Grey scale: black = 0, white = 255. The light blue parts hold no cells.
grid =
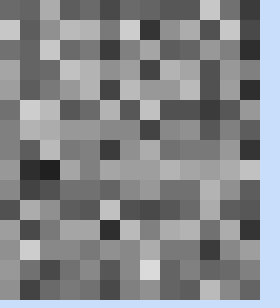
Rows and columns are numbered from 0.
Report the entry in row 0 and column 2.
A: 172
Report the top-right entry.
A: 59
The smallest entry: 32
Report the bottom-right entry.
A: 100
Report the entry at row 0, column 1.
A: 100
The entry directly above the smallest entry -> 186
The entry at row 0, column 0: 106
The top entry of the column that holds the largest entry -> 100
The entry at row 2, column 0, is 113
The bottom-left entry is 144
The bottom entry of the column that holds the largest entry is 144
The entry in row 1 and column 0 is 199
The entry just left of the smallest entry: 46
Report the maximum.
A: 218
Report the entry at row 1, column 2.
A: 144
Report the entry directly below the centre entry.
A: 158
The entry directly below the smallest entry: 81
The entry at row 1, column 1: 93
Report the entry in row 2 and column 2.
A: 199
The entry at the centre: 144
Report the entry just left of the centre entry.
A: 59
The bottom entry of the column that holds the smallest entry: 106
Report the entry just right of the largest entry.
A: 100

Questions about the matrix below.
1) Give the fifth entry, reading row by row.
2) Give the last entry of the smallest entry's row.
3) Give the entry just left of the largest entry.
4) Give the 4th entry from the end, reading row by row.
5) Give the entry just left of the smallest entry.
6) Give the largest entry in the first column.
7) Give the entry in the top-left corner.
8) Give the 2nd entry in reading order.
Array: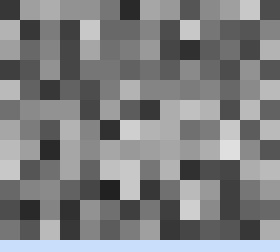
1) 146
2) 153
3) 173
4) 92
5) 70
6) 200
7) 55
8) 159

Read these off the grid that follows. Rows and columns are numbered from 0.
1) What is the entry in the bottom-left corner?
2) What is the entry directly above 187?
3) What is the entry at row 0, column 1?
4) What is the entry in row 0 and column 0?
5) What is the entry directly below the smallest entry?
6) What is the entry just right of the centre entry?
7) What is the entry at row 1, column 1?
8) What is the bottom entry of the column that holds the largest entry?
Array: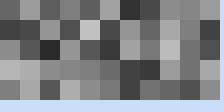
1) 126
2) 168
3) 155
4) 102
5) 141
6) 162
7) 73
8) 141

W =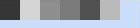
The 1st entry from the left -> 54
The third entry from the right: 122

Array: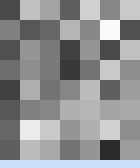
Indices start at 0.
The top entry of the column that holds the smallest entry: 134
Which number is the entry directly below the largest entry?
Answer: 73
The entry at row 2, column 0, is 80
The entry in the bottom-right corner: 157
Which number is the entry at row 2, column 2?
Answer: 121
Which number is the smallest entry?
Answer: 42
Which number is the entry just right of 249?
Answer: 80
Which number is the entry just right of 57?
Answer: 115
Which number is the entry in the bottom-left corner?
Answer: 95
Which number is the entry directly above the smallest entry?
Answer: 208
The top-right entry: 201
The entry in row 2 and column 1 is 149
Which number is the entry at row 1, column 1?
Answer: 87
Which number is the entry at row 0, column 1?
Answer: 193
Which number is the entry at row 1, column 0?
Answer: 127

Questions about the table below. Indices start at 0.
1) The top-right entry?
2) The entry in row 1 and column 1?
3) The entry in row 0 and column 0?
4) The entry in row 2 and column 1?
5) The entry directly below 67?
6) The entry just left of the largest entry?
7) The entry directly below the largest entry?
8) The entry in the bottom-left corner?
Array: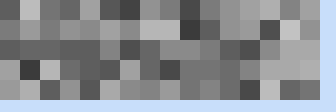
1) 161
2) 154
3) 94
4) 102
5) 138
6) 79
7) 169
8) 154

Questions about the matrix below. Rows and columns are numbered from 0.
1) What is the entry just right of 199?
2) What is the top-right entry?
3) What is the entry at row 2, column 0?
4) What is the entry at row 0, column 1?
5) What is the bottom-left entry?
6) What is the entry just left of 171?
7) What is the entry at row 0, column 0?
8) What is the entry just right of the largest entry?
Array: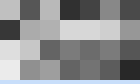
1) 100
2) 74
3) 222
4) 86
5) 235
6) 55
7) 192
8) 144

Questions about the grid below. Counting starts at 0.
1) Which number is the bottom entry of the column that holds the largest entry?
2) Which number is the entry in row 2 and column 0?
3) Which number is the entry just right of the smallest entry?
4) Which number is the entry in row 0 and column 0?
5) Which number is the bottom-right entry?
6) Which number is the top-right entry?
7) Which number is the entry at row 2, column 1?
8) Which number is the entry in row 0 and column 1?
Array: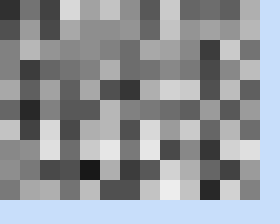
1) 237
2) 129
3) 175
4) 48
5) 129
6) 175
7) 183
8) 115

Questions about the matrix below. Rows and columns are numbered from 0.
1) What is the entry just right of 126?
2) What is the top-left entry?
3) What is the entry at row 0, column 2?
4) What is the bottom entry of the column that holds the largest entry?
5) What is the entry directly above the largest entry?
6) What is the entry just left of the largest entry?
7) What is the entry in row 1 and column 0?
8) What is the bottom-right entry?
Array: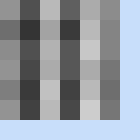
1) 58
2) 147
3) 185
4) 205
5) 185
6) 72
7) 110
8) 118

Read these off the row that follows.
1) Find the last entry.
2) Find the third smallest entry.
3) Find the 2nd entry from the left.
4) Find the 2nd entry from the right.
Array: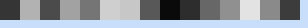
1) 60
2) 53
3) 178
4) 138
